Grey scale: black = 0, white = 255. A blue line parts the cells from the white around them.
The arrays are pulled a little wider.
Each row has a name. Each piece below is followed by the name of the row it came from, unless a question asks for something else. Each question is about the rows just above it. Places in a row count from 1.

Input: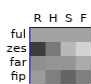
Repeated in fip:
[127]
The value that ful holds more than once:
[163]
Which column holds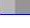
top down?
S
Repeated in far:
[149]

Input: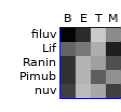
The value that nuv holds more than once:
[64]
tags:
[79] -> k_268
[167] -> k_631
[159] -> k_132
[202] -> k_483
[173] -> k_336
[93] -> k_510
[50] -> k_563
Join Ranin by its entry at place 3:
k_132

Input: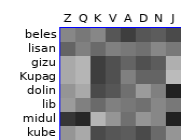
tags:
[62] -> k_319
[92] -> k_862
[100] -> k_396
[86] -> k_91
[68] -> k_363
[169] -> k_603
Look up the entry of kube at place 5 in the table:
k_862
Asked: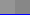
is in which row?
midul
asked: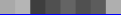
gizu
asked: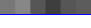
beles

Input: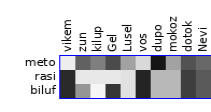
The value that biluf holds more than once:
[184]
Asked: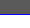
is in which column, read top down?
Nevi
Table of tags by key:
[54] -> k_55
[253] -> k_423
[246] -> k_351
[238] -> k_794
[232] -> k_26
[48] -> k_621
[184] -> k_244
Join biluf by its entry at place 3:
k_351
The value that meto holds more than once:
[162]
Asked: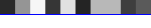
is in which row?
biluf
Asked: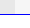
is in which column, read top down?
kilup

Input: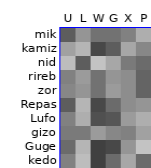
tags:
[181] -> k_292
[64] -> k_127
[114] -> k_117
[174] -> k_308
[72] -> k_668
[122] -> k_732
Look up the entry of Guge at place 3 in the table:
k_127
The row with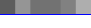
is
mik

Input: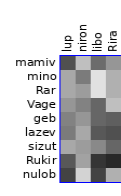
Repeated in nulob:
[67]
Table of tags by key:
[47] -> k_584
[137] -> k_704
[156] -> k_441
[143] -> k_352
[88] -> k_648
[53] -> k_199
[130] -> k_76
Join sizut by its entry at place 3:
k_704
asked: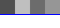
mamiv
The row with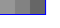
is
Vage
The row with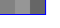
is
geb

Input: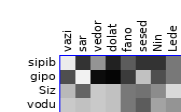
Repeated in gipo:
[79]
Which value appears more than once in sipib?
[51]
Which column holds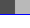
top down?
vazi
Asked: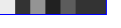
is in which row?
sipib
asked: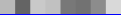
Siz
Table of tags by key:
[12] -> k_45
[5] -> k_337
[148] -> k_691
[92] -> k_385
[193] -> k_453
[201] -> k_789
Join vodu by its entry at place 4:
k_453

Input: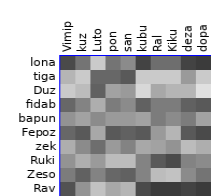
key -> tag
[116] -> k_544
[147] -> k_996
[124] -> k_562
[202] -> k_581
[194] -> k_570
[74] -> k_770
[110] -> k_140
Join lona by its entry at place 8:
k_140
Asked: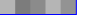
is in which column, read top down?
Kiku
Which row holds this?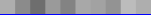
zek
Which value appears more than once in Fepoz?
[89]
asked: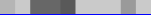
tiga
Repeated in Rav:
[59]

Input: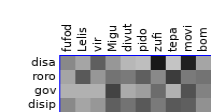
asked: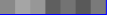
disip
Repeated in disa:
[165]
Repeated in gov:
[177]
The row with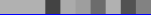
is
gov
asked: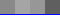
disip
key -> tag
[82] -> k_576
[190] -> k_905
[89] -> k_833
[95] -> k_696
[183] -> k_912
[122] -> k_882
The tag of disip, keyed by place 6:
k_833

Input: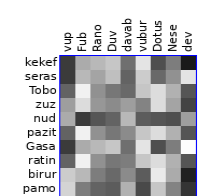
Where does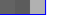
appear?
pamo
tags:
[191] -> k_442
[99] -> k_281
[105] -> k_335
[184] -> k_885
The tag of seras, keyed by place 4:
k_442

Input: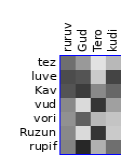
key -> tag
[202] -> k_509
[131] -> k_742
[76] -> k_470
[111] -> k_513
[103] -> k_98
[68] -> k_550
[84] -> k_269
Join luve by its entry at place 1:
k_470
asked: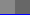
Kav

